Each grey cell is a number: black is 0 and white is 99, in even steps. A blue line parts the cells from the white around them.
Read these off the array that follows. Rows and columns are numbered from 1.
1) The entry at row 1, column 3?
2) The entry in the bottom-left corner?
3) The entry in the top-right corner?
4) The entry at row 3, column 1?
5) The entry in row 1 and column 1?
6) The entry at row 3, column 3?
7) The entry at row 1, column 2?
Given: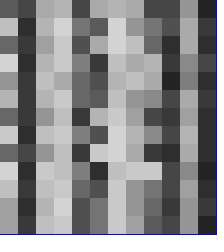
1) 66
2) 62
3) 14
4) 40
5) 35
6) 62
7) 27

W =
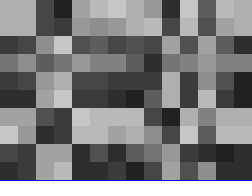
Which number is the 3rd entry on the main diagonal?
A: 55
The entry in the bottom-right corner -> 18
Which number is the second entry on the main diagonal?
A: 68
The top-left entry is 68
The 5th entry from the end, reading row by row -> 63
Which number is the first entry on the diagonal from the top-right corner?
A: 68
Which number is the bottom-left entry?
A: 18
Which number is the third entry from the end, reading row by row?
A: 55
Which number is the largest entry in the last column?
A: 72
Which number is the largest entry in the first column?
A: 77
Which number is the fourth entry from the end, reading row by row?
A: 31
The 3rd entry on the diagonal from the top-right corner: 63
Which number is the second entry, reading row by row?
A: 68

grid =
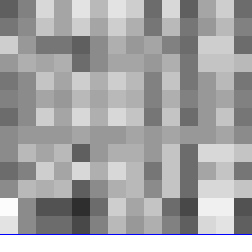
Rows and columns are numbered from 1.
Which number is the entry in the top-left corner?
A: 37
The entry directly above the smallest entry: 37
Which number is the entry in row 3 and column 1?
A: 80
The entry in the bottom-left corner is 88
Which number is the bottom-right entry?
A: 37
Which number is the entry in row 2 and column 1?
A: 46
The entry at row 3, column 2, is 59
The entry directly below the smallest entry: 28
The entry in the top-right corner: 42
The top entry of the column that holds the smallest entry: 88
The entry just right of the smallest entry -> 42
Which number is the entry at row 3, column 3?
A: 46
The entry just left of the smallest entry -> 32
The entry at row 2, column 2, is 54
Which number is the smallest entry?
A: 18

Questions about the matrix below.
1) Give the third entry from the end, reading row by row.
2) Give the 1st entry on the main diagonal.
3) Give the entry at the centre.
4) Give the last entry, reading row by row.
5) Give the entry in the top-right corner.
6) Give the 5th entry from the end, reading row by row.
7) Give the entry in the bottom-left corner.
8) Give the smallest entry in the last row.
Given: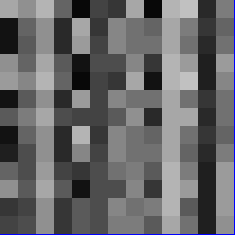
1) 44
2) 65
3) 35
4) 56
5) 48
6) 35
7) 26
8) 12

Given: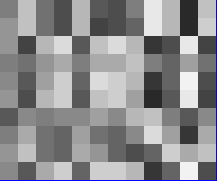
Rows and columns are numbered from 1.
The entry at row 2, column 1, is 58
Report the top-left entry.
49
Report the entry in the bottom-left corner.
53
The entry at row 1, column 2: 75
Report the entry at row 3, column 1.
58
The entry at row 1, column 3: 44
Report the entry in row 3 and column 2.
26
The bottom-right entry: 30
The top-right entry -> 75
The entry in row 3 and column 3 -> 71
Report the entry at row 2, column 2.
75

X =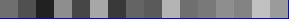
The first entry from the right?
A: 60
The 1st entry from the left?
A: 43
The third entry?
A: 13
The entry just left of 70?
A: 35
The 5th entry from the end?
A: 47
